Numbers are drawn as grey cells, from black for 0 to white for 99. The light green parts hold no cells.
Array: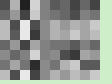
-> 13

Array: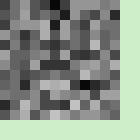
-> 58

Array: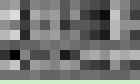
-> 29

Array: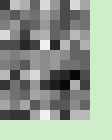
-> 68

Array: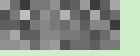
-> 23

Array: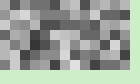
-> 58

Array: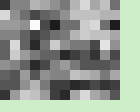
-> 51
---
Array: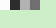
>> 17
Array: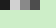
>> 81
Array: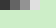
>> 39
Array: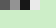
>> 57
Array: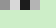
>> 84
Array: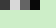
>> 84
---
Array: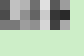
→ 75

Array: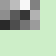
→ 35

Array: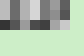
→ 42

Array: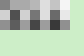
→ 31

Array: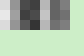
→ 62

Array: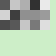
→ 24

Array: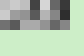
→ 61

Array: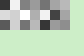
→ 81

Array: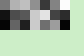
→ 30

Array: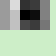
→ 75
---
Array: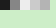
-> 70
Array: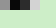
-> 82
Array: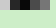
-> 46
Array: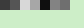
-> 43
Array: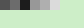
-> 85
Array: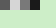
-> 10
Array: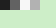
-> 69
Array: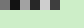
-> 24
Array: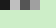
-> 62
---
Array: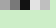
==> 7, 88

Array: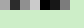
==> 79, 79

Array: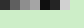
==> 64, 81

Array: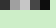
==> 77, 77

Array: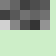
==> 44, 81

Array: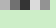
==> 20, 85
